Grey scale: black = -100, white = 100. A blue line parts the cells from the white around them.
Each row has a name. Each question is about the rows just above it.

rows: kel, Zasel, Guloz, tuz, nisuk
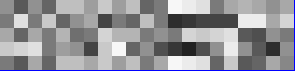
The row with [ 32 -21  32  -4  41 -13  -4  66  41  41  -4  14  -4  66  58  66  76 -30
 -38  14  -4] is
Guloz
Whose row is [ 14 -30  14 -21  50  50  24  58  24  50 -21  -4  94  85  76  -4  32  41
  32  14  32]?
kel
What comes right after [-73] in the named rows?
[-38]
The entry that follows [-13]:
[-4]
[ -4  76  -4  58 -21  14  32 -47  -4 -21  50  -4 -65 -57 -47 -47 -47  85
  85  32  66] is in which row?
Zasel

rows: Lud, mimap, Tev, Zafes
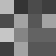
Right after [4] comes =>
[-22]
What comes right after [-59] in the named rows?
[-41]

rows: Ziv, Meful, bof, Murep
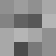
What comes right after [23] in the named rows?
[13]
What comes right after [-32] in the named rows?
[42]
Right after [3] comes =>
[-23]

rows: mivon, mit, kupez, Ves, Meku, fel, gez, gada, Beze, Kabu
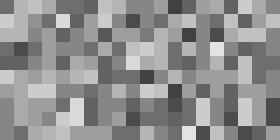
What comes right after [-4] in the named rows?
[42]
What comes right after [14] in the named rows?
[-14]
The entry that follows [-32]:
[24]

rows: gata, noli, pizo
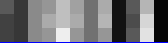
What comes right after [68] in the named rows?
[-95]
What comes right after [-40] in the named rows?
[68]
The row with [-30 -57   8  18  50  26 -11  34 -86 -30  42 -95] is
gata
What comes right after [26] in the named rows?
[-11]

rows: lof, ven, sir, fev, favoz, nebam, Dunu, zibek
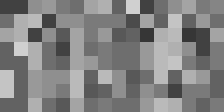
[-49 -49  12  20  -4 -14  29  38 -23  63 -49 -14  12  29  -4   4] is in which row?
lof
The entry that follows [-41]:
[29]
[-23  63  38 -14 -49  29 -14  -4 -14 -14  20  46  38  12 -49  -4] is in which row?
fev

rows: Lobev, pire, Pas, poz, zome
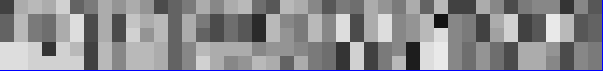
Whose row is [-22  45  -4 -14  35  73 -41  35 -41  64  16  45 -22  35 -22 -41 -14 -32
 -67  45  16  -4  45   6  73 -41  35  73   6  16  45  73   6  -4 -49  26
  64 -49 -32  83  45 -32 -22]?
Pas
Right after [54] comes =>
[35]
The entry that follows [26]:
[64]

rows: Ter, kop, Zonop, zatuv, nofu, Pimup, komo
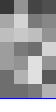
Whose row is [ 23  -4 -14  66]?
zatuv
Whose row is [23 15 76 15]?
nofu

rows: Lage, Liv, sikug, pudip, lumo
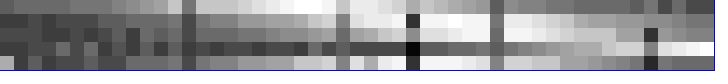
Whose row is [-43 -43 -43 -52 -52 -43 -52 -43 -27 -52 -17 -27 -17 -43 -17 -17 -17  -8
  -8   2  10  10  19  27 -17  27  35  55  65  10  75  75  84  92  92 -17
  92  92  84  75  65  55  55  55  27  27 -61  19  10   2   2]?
sikug
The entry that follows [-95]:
[-27]
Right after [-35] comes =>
[-52]
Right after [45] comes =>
[35]

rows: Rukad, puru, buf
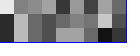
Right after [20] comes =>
[-48]
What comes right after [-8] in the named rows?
[57]

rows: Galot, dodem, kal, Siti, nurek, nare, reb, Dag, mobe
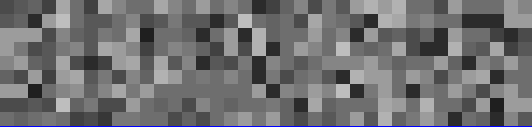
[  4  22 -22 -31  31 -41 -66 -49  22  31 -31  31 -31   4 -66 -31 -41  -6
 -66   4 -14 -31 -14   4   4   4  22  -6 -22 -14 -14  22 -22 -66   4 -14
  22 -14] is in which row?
nurek
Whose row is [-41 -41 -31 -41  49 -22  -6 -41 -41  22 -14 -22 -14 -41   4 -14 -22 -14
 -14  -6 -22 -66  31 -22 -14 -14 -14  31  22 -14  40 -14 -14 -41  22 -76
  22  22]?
Dag
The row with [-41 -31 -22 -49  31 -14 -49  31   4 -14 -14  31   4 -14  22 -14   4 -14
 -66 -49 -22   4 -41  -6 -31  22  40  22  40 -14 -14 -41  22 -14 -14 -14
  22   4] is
Galot
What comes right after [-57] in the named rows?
[-6]
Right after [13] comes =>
[-22]

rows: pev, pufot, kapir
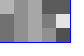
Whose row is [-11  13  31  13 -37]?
kapir
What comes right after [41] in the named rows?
[13]

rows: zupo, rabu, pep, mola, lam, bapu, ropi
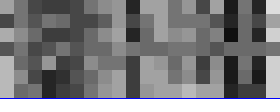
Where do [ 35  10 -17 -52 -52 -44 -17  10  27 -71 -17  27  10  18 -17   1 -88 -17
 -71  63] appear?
pep
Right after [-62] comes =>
[-34]
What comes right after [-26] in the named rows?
[18]
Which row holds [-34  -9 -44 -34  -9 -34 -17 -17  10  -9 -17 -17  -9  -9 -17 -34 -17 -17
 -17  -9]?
mola
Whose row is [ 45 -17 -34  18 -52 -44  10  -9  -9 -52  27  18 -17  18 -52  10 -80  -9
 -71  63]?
lam
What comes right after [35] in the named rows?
[10]
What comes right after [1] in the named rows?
[-88]

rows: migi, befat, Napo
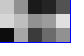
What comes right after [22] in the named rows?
[76]
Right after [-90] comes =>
[31]

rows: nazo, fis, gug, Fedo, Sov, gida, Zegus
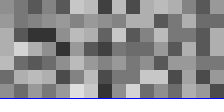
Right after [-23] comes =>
[56]
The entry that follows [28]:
[-41]

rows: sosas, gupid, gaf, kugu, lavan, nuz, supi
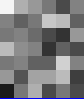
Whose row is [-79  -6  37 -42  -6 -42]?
supi
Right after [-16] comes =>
[-42]
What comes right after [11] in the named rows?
[2]
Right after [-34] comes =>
[28]

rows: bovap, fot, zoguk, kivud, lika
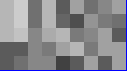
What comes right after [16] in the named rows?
[-4]
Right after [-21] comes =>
[-39]
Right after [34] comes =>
[43]

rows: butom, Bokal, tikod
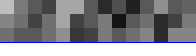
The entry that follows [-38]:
[-74]
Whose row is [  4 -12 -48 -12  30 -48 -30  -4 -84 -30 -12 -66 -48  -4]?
Bokal
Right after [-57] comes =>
[-48]
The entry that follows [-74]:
[-30]
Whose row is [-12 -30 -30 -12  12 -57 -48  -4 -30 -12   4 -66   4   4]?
tikod

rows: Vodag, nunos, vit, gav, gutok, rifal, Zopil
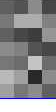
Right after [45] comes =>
[25]
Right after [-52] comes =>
[17]
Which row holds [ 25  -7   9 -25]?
Zopil

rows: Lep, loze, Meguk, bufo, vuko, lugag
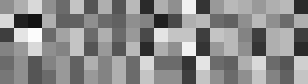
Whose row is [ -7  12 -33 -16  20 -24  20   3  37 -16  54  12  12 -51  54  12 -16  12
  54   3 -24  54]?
lugag
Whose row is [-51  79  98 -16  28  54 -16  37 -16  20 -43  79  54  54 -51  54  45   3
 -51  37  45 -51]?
Meguk
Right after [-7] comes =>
[12]
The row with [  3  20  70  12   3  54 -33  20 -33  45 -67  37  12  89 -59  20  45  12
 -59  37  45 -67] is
bufo
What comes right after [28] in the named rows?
[54]

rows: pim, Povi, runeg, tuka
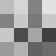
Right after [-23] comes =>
[-15]
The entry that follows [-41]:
[30]
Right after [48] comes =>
[67]
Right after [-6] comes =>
[57]

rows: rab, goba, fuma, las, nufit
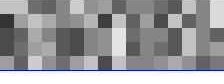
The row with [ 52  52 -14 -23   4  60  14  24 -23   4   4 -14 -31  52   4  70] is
rab
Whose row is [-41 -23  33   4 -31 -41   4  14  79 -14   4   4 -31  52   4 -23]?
fuma
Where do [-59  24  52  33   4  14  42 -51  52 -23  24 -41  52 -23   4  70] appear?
goba
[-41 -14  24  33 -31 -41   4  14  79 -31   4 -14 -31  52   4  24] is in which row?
las
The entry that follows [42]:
[-51]
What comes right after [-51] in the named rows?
[52]

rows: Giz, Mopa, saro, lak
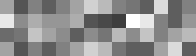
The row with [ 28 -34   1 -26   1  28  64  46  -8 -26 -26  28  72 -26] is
lak
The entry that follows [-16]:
[-8]

